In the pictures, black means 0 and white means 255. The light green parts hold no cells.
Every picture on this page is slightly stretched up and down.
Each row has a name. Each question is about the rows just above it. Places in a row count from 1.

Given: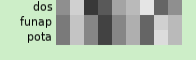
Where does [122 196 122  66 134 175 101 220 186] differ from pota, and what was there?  3, [134]
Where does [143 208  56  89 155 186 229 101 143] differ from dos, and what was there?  5, [164]
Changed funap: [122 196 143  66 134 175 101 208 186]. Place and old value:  3, [134]
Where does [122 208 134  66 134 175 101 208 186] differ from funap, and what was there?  2, [196]

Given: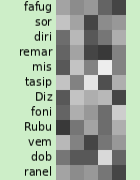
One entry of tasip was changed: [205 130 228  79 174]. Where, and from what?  1, [195]
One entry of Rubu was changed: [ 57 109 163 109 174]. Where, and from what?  2, [118]
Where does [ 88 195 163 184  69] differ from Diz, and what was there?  3, [174]
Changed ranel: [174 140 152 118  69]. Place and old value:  1, [163]
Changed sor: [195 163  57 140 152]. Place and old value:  3, [69]

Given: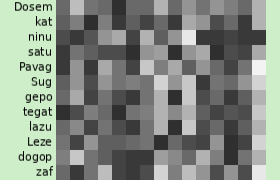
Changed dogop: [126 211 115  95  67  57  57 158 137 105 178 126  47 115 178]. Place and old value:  2, [199]
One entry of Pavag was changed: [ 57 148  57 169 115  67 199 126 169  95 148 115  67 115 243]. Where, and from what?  12, [105]
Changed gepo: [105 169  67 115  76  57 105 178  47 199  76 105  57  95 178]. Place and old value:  7, [115]
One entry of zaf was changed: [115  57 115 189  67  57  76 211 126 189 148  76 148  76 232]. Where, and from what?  1, [105]
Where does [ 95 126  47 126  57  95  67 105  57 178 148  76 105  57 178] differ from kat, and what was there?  10, [169]

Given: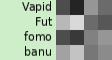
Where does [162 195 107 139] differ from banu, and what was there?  3, [119]
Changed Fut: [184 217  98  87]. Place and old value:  3, [107]
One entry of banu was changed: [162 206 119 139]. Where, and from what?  2, [195]

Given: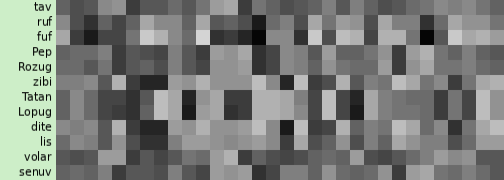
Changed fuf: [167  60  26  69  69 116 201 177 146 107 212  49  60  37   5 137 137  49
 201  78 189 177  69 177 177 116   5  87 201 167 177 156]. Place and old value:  9, [137]
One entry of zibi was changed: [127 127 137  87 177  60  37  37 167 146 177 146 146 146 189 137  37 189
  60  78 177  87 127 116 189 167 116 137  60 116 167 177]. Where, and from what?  9, [156]

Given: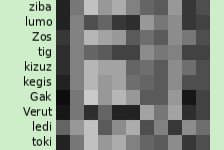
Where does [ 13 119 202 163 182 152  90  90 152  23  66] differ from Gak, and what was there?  4, [152]
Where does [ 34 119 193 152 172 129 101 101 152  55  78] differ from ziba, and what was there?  8, [90]

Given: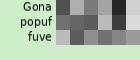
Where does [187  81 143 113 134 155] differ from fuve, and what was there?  2, [92]
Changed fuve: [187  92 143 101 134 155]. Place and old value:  4, [113]
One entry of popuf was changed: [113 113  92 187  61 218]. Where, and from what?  2, [101]
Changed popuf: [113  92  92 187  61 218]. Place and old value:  2, [101]

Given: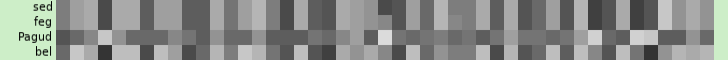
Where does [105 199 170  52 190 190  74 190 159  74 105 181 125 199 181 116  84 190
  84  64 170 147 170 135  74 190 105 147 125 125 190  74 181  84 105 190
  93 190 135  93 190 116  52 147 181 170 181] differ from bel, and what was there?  40, [84]
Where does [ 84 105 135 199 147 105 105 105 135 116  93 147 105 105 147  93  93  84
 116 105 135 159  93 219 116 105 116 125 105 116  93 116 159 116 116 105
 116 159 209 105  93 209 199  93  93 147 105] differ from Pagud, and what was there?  18, [93]
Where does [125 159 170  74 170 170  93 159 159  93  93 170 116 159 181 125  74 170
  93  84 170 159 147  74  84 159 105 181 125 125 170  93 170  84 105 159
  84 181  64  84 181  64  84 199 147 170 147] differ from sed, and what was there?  41, [170]
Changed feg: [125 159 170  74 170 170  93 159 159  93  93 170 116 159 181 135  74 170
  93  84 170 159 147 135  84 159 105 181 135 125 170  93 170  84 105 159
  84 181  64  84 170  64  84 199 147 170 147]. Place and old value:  16, [125]
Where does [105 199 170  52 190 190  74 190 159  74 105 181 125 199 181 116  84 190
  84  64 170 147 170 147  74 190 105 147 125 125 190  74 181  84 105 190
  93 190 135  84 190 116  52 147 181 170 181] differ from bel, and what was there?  24, [135]
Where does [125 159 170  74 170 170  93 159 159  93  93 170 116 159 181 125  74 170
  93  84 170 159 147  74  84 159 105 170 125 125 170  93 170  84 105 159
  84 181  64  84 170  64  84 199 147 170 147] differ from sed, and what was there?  28, [181]
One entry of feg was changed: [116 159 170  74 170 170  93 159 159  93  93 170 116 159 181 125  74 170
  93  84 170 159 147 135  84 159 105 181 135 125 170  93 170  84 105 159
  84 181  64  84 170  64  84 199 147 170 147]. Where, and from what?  1, [125]

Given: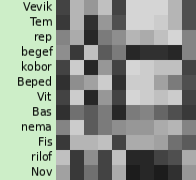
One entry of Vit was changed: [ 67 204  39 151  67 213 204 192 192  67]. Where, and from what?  9, [204]
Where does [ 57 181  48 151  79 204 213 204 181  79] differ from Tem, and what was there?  6, [213]
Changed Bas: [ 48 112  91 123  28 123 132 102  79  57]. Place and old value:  5, [39]
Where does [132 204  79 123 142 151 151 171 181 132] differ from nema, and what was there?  3, [91]

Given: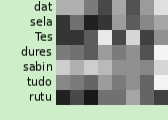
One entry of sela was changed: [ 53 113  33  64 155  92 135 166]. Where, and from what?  4, [53]
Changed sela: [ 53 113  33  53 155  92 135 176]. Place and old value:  8, [166]
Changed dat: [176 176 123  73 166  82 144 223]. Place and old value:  7, [155]
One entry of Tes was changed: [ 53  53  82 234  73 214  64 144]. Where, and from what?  3, [92]
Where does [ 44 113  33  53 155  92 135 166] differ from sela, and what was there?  1, [53]
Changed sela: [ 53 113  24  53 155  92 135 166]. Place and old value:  3, [33]

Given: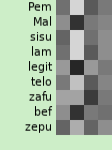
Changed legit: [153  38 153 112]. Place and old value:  4, [121]
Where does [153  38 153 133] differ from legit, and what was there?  4, [121]
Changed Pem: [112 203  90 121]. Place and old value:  2, [213]
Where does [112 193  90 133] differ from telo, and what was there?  1, [121]

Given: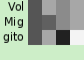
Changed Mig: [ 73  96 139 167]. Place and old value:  1, [85]
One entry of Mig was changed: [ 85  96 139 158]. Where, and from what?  4, [167]
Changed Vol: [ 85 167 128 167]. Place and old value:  3, [139]
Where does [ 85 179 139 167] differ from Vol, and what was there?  2, [167]
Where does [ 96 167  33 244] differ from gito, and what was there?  1, [85]
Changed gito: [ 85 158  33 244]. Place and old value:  2, [167]
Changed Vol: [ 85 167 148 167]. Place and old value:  3, [139]

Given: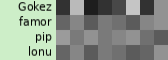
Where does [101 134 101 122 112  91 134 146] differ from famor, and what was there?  3, [91]
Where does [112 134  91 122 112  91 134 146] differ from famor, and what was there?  1, [101]
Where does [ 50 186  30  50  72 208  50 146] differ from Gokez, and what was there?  6, [197]
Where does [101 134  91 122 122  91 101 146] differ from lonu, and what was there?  5, [112]

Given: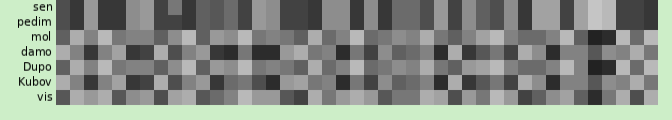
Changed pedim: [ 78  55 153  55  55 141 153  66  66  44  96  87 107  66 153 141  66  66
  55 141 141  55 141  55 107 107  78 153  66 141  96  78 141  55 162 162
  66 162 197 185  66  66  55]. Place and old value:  10, [55]
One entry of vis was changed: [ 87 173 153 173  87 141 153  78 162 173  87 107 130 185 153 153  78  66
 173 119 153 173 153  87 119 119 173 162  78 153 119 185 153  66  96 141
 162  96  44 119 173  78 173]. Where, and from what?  17, [87]

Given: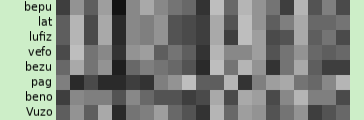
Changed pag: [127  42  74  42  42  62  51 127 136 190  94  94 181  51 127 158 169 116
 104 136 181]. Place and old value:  9, [147]
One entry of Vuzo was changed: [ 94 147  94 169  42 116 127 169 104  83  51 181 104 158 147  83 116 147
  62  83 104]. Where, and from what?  8, [158]
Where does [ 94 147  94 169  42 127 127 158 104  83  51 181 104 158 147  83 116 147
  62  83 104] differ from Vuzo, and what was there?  6, [116]
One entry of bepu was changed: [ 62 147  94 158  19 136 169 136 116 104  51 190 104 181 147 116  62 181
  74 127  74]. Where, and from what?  19, [83]
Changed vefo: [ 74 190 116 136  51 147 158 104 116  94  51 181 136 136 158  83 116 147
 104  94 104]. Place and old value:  8, [94]
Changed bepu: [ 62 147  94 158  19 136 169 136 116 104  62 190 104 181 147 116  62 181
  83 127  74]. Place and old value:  11, [51]

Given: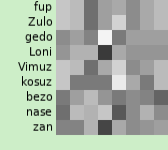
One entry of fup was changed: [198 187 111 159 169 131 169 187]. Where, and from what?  6, [140]
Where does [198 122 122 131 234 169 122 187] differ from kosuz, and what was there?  4, [122]
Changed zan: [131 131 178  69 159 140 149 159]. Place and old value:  5, [169]
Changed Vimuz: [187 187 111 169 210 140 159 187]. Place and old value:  1, [198]

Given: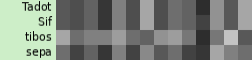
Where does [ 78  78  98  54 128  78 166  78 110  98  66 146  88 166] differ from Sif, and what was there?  1, [88]
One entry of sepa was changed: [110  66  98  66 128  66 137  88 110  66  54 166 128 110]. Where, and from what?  4, [54]
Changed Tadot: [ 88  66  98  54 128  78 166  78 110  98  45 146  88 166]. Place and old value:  2, [78]
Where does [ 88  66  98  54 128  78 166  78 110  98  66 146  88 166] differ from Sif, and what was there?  2, [78]
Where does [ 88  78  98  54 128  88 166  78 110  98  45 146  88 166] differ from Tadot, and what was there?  6, [78]
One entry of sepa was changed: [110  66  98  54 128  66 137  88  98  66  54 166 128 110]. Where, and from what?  9, [110]
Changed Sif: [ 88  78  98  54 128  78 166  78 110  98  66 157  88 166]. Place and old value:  12, [146]

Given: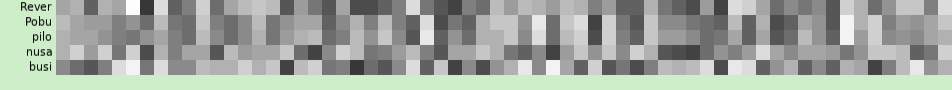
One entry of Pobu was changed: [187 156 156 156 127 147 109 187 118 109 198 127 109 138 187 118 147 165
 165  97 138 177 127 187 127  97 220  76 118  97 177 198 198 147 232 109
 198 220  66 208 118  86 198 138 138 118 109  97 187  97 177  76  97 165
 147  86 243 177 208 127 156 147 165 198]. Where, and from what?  2, [165]
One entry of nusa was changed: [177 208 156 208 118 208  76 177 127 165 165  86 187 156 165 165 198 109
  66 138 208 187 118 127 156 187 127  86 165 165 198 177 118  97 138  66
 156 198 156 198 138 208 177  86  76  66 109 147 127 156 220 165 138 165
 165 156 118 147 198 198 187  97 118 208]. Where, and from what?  39, [147]
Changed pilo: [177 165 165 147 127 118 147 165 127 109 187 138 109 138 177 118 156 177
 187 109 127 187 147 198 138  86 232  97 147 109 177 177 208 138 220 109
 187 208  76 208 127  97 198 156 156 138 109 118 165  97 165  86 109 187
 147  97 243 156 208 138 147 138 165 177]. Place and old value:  33, [198]
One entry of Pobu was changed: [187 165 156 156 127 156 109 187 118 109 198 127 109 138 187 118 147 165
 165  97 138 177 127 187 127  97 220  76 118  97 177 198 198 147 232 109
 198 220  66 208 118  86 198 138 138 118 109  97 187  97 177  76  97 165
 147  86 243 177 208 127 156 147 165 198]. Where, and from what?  6, [147]
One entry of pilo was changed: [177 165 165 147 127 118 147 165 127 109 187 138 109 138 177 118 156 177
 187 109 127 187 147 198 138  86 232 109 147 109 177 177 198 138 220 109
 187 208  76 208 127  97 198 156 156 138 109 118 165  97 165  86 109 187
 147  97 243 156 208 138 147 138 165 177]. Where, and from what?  28, [97]
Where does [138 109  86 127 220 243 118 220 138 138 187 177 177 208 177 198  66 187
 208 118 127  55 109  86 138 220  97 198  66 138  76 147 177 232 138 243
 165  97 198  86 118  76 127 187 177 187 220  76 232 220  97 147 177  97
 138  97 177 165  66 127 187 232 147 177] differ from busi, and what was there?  39, [208]

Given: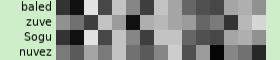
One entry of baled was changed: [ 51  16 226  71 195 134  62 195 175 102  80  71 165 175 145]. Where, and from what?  9, [165]
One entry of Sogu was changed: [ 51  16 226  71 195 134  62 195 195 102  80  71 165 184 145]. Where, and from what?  14, [175]
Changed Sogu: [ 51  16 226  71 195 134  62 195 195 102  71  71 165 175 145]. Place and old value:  11, [80]
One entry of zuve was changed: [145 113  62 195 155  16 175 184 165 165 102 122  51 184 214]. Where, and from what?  10, [155]
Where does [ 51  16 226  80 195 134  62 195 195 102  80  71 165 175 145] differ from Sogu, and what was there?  4, [71]
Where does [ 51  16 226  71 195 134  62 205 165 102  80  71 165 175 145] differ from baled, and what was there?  8, [195]

